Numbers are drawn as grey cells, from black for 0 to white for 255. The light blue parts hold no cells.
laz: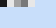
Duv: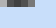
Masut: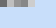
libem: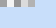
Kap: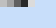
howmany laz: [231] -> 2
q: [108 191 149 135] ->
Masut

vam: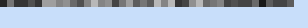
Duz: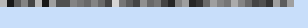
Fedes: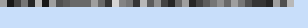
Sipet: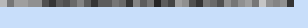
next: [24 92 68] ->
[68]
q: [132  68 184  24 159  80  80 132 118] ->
Duz
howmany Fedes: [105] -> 6
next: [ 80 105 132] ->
[92]
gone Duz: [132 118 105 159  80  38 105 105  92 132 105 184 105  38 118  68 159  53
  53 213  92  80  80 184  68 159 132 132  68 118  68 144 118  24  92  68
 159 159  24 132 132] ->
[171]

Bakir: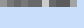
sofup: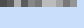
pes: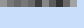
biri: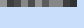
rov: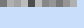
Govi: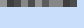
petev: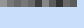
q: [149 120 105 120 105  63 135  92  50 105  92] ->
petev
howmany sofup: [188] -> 2
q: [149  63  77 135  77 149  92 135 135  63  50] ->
biri

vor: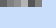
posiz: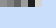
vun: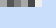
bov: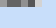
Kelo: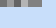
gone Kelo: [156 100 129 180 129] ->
[115]
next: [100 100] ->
[144]
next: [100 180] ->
[129]

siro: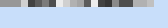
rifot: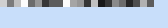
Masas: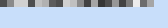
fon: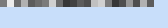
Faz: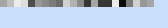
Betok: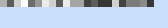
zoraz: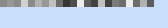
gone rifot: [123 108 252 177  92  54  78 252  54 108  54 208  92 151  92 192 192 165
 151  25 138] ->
[38]
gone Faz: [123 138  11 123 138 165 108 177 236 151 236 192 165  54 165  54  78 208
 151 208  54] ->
[221]
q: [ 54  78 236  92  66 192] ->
zoraz
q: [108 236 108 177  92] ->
zoraz
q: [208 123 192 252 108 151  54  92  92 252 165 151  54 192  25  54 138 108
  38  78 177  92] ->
rifot
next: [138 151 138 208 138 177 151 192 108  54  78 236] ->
[92]

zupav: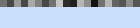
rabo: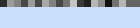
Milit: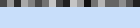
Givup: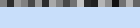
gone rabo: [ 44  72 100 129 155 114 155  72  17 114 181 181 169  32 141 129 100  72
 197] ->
[57]
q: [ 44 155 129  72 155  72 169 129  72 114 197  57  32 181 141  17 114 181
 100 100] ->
rabo
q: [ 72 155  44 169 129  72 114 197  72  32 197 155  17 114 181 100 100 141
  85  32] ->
Milit

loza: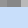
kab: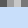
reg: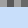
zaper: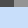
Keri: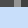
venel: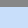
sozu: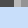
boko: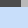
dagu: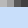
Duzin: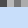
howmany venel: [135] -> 4
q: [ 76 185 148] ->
sozu
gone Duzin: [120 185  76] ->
[172]

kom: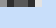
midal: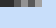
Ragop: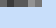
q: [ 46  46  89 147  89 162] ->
midal
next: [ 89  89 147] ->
[118]
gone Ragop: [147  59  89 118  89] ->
[103]
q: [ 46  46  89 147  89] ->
midal

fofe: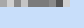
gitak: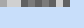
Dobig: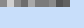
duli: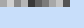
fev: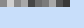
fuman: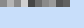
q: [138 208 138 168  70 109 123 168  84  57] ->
fev
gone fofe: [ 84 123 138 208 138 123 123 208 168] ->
[196]
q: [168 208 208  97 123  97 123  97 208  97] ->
gitak
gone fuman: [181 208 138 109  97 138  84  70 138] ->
[154]
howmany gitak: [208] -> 3
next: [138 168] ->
[70]

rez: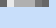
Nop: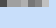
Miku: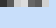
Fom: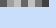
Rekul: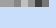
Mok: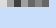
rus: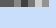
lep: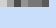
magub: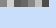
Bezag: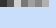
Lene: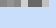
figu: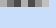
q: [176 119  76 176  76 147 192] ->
figu
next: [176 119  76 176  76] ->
[147]

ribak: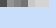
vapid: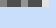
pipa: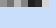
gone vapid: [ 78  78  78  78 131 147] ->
[227]
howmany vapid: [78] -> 4
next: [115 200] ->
[212]
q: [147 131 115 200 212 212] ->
ribak
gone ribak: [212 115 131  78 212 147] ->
[200]
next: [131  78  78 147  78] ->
[78]
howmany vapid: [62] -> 0

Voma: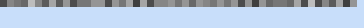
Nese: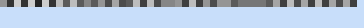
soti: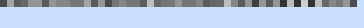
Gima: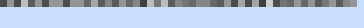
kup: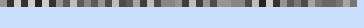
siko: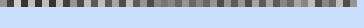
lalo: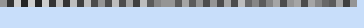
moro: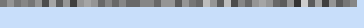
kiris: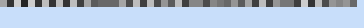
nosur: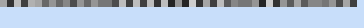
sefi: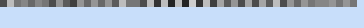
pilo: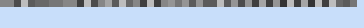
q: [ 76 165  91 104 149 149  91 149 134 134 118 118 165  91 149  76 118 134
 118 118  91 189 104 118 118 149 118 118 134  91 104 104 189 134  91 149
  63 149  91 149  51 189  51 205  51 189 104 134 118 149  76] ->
soti
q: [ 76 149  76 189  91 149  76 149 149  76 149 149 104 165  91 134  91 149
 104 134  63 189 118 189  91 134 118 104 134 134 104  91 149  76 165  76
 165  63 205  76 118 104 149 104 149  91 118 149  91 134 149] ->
Gima
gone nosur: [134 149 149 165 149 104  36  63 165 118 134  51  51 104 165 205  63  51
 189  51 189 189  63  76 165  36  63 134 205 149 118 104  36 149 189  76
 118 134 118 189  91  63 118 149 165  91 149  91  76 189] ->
[177]
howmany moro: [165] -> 4

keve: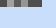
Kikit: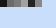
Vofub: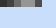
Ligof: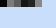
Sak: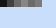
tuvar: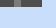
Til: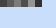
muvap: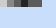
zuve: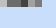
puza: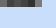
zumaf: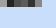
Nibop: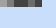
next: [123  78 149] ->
[50]
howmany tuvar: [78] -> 5
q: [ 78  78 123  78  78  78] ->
tuvar
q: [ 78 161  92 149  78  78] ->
keve
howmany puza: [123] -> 1

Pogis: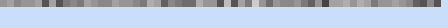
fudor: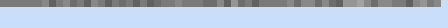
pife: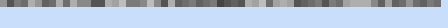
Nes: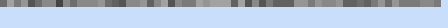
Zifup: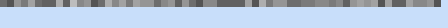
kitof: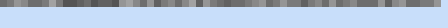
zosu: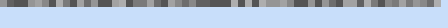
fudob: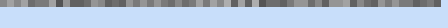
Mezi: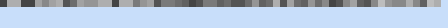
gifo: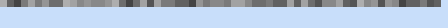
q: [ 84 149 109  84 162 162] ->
zosu
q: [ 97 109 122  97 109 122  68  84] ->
pife
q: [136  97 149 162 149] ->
Zifup

